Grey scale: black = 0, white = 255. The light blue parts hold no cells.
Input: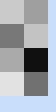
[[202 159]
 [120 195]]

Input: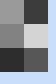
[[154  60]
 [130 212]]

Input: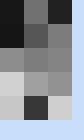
[[ 23 113]
 [ 21  86]]

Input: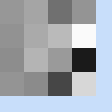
[[151 165]
 [146 170]]

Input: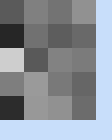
[[ 90 128]
 [ 38 113]]

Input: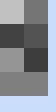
[[192 117]
 [ 66  82]]

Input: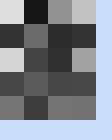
[[221  22]
 [ 49 107]]
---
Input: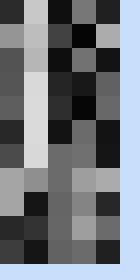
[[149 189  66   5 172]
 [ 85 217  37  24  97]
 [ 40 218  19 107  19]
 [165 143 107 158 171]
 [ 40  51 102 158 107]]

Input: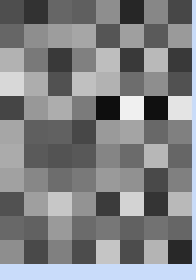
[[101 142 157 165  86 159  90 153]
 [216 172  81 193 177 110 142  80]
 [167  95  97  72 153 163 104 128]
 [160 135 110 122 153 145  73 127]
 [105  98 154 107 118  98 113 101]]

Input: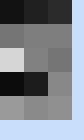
[[117 126 126]
 [ 12  28 136]]

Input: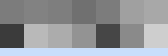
[[ 59 185 172 147  70 138 206]]

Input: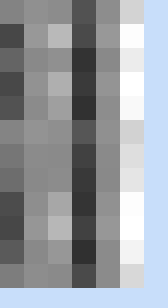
[[ 71 152 185  74 152 253]
 [ 72 146 175  58 148 255]
 [132 147 143  86 144 210]
 [109 137 140  57 137 229]
 [ 71 150 183  65 151 255]
 [125 141 138  74 139 216]]

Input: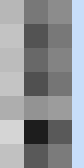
[[195  83 120]
 [196  80 117]
 [213  29  89]]

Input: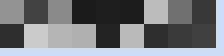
[[ 46 203 181 176  35 186  46  58  64]]
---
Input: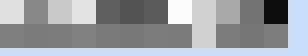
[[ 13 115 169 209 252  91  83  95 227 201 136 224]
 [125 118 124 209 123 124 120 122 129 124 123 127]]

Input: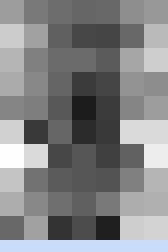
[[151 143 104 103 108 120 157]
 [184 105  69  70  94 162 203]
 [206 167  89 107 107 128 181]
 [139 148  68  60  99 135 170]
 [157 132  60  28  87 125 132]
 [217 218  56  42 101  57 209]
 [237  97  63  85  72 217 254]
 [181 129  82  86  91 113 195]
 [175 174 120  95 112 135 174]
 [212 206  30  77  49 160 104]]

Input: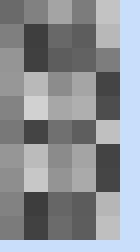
[[195 124 164 129 106]
 [184  93 104  62 127]
 [125  98  93  64 149]
 [ 68 165 140 185 151]
 [ 77 175 167 209 131]
 [192  94 112  68 120]
 [ 67 164 139 187 150]
 [ 69 170 148 199 142]
 [182  92 102  61 130]
 [191  93 107  65 123]]

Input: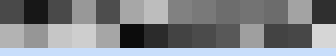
[[ 47 163 108 115 109 121 129 189 167  77 152  73  23  73]
 [214  71  67 159  88  75  67  43  12 166 206 198 150 179]]

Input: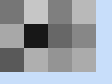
[[185 127 198 118]
 [135 103  23 168]
 [171 148 175  89]]

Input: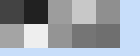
[[143 200 157  33  67]
 [111 117 148 238 164]]

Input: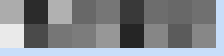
[[112 104 109  57 118 104 177  43 172]
 [135  91 134  37 151 124 118  74 234]]

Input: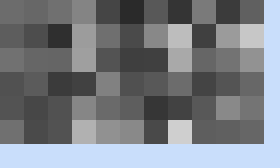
[[ 96  59 122  52  88  42  69 132 112 103 108]
 [199 155  64 189 136  74 111 156  47  77  93]
 [146 115 102 169  64  63  83 159 101 102 113]
 [103  84  68 108  88  80 129  65  59  91  81]
 [116 137  88  66  54  94 106 134  81  71  83]
 [102  96  94 207  73 137 145 177  82  74 112]]
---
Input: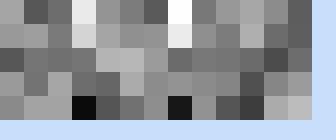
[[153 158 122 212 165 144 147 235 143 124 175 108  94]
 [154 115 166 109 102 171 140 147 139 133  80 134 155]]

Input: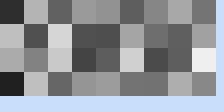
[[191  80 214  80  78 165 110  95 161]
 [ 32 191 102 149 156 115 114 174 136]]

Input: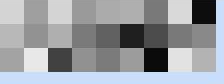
[[184 146 175 122  97  31  76 121 137]]

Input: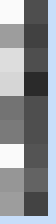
[[157  65]
 [214  42]
 [122  78]
 [150  99]]

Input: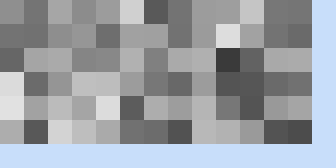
[[115 113 142 150 110 161 160 114 155 221 162 115 106]
 [219 107 149 191 189 156 119 104 156  84  86 106 113]
 [173  88 211 190 170 113 108  82 184 178 154  83  76]]

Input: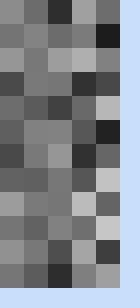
[[116 131 108 123  28]
 [ 74 121 118  50  72]
 [ 95 129 130  87  34]
 [ 98  96 119  86 194]
 [117  98 129 111 198]
 [118  92  45 127 159]]

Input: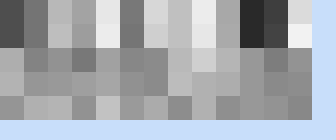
[[ 78 116 190 157 236 117 207 192 231 170  41  67 242]
 [179 150 153 159 166 145 139 188 177 173 152 138 141]]
